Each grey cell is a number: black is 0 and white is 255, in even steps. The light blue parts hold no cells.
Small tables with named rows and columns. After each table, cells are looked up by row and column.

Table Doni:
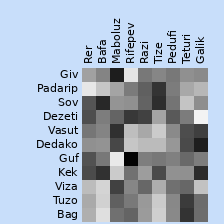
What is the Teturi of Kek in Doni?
144
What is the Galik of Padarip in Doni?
183
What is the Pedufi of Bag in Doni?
137
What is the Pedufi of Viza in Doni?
112
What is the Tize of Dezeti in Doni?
164
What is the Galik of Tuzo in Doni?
108
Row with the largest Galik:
Dezeti

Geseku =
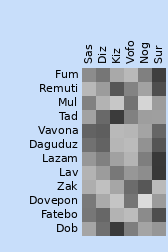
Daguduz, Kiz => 182
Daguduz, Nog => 146
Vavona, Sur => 102
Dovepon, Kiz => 197
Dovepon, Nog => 219
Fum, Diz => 118
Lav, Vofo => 151
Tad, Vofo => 129
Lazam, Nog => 126
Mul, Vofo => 115
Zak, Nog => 87
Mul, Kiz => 199
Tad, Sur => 159
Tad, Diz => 105
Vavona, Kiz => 185

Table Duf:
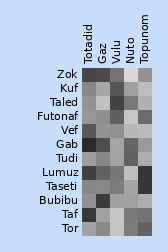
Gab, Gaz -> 78
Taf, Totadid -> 56
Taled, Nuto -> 120
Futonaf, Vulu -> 96
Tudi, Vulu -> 163
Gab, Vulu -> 165
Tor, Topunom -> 98
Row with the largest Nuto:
Zok

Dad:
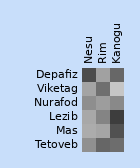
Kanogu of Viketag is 198
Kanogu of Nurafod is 137
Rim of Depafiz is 161
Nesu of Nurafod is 142
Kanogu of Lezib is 61
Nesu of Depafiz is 76
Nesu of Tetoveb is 144
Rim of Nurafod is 157

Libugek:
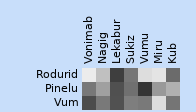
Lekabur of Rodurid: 62
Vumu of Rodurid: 221
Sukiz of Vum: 126
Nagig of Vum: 121
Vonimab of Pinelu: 120
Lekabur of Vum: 81
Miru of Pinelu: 153
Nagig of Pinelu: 160
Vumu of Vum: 121
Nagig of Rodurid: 192
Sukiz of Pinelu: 112
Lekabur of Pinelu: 80
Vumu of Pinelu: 53
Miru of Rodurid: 228

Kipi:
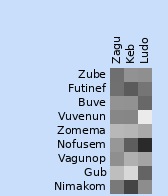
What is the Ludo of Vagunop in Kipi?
164
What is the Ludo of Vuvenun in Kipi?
235
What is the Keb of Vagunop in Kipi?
176
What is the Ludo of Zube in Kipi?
143
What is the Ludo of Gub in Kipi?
100
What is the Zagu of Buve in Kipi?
147
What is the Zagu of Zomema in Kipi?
184

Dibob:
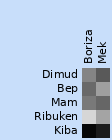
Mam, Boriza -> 121
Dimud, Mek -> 89
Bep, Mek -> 159
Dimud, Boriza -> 132
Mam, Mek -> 102
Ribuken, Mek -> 164
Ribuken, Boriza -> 214
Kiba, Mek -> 28
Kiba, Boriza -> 7
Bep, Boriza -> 105

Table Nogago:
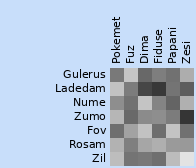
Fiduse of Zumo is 142
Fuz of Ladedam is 124
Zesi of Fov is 113
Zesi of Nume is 176
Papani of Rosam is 154
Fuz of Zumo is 105

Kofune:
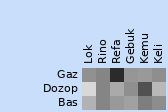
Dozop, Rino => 133
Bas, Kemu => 126
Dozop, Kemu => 81
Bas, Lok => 178
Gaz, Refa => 43
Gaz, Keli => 142
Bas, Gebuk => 161
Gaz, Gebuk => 150
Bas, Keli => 141
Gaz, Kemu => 153
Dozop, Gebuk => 143
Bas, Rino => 133
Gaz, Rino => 133
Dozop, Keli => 184
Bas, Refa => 153
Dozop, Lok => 216
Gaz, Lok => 145

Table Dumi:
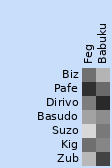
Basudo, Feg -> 163
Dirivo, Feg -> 125
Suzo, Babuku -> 121
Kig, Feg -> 111
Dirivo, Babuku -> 41
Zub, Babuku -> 67
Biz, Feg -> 112
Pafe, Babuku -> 106
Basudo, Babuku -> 141
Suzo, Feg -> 216
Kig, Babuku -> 134
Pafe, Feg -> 48
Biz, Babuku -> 180
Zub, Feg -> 184

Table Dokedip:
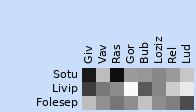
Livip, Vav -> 121
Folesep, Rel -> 127
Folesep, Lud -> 76
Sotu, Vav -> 189
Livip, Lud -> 234
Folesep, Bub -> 194
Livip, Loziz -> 134
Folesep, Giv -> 189
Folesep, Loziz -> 142
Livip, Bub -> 89
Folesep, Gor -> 143
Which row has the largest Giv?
Folesep

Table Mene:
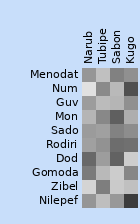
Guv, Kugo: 144
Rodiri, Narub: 160
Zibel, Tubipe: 126
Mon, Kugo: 174
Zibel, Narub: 212
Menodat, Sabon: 129
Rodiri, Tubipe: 146
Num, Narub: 225
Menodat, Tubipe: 192
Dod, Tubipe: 157
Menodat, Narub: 150
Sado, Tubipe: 160
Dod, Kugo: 205
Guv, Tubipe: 187
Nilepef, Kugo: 60

